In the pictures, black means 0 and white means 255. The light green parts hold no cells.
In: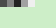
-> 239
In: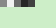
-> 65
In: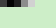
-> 209
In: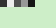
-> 21
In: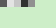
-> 144
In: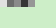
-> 150
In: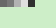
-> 48
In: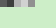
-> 144
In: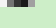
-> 160
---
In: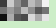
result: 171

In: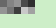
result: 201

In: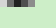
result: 79

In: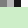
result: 24

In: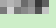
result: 83

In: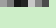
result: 133

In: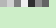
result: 142

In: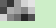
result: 39
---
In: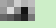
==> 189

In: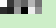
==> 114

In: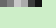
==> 19

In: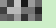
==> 103

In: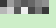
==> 144

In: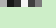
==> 124

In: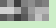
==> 128
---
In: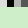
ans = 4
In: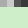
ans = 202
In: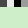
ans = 235
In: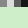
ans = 220
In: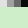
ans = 160
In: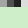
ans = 80
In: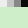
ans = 197
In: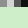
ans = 212
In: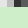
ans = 190
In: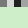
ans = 217
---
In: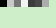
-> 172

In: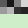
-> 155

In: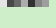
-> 158

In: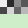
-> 184

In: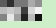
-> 215

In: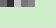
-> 119

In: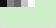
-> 131

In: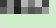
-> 156

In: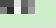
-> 159
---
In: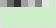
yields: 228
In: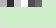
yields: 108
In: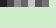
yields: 115
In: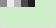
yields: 30
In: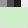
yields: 238
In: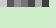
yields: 62
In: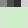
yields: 209
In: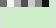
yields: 21
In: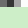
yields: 252
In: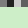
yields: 95
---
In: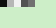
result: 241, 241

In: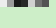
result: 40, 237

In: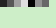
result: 223, 223

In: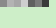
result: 206, 206

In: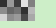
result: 116, 227

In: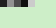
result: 76, 203

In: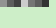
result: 204, 204

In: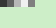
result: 183, 240

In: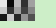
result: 160, 230
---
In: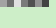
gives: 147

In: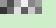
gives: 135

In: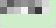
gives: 171

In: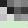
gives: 141

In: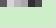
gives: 48

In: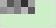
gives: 48

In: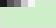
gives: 201

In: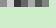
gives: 86
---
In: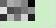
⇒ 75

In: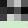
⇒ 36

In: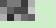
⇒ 97

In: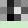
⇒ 56

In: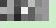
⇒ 166

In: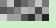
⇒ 103

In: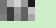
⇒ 60

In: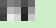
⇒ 186
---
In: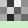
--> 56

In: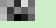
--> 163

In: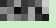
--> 81

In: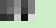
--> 95

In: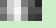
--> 207

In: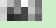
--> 184
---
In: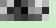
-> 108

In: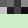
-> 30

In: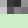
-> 85

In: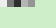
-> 121

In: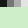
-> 119

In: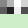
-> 35

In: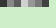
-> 136

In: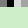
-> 5

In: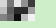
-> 104
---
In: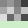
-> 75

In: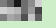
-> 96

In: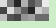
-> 107

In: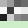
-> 123

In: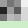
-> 216

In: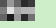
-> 114

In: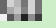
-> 61

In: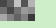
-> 58

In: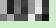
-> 20
